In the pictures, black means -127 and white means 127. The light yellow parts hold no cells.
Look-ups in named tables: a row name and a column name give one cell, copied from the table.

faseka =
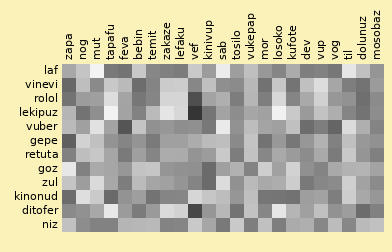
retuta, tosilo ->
-2
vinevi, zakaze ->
75
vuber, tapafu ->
35
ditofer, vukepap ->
66
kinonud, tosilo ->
22
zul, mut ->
90
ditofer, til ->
29
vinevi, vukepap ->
56
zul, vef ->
4
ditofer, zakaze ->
90
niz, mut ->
2
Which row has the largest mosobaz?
niz

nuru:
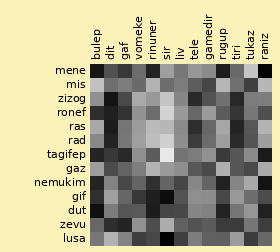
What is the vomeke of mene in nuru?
-19
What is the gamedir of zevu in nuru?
-35
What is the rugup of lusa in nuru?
-32
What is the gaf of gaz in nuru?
-27
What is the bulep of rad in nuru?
8
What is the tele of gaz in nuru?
-39
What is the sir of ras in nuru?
55
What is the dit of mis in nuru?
-17
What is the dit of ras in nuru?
-99
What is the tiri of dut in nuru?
-9
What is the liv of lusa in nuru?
-64
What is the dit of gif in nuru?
31
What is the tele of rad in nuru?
-67
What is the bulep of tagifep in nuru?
-91
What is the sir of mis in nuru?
-18
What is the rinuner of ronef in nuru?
-19
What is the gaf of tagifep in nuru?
-86
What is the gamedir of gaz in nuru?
-53
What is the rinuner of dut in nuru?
-98
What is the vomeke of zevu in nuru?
18
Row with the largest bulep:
mis

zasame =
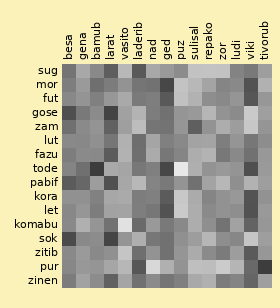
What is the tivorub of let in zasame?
25
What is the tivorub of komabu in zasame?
23
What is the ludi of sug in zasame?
3
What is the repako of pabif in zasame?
35
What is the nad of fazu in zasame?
43
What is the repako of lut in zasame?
36
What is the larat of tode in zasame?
41
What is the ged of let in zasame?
-45
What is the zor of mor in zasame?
5
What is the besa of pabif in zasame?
-36
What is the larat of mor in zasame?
-3
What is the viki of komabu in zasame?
-28
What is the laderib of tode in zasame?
-7
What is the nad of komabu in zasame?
25
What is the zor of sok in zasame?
14
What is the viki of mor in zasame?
-45
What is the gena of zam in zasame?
10
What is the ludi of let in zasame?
14
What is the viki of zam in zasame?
71
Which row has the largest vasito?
komabu

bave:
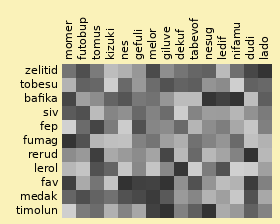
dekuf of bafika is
60
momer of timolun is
79
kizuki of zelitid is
61
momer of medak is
-26
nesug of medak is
51
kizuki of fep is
-3
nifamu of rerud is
3
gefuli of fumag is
2
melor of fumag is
-11
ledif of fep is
-1
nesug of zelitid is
-30
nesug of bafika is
-74
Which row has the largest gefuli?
timolun

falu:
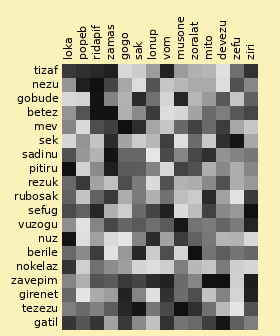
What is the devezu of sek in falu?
-79
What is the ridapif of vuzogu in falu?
4
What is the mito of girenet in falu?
65
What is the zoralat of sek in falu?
-19
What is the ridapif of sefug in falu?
-88
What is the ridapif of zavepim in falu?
-45
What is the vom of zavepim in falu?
-94
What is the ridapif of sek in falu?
68
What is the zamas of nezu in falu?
-58
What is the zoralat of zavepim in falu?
5
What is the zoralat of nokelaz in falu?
56
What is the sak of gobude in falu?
-84
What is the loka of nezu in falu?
20
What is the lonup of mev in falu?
37
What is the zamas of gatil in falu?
34
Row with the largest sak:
nezu

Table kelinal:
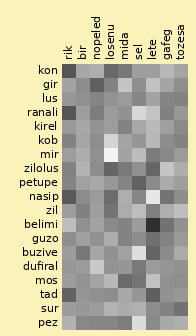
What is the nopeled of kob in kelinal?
14
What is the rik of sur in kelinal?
28
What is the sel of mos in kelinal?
-10
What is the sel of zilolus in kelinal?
16
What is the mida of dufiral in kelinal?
22
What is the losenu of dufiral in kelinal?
19
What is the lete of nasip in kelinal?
103
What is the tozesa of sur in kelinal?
-13
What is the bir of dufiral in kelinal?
27
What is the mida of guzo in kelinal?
3
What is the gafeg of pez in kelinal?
41
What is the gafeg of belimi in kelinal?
-13
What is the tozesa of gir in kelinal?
14
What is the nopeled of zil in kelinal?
30
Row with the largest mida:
gir

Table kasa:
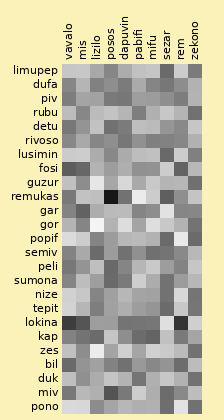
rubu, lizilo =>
59
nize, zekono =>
-10
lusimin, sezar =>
-22
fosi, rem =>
-28
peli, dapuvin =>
5
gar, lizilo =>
45

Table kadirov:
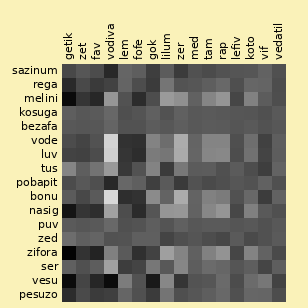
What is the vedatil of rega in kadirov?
-50
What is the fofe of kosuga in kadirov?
-43
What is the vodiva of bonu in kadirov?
88
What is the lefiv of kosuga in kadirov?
-41
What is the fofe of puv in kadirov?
-44
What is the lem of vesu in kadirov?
-3
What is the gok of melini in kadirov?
-50
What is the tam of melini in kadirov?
5
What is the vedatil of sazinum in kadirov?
-47
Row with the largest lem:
vesu

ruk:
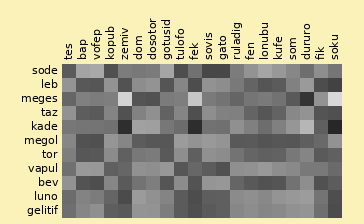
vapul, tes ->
-15
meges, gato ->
-12
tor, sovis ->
16
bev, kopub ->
6
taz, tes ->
18
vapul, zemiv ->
-25
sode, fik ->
14
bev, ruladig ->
-26
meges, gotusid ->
-4
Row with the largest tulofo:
megol

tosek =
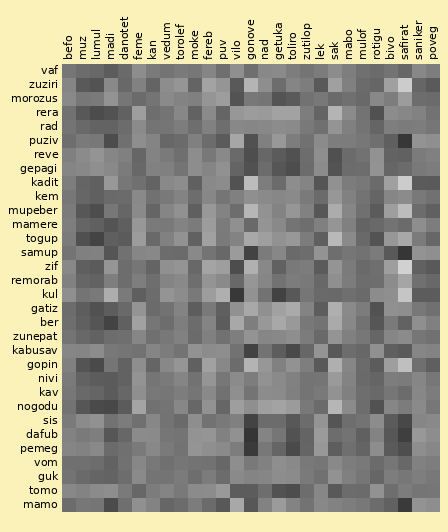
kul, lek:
-21
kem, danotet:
-20
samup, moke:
9
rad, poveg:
-9
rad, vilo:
8
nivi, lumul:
-35
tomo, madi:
14
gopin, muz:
-43
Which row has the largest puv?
kul

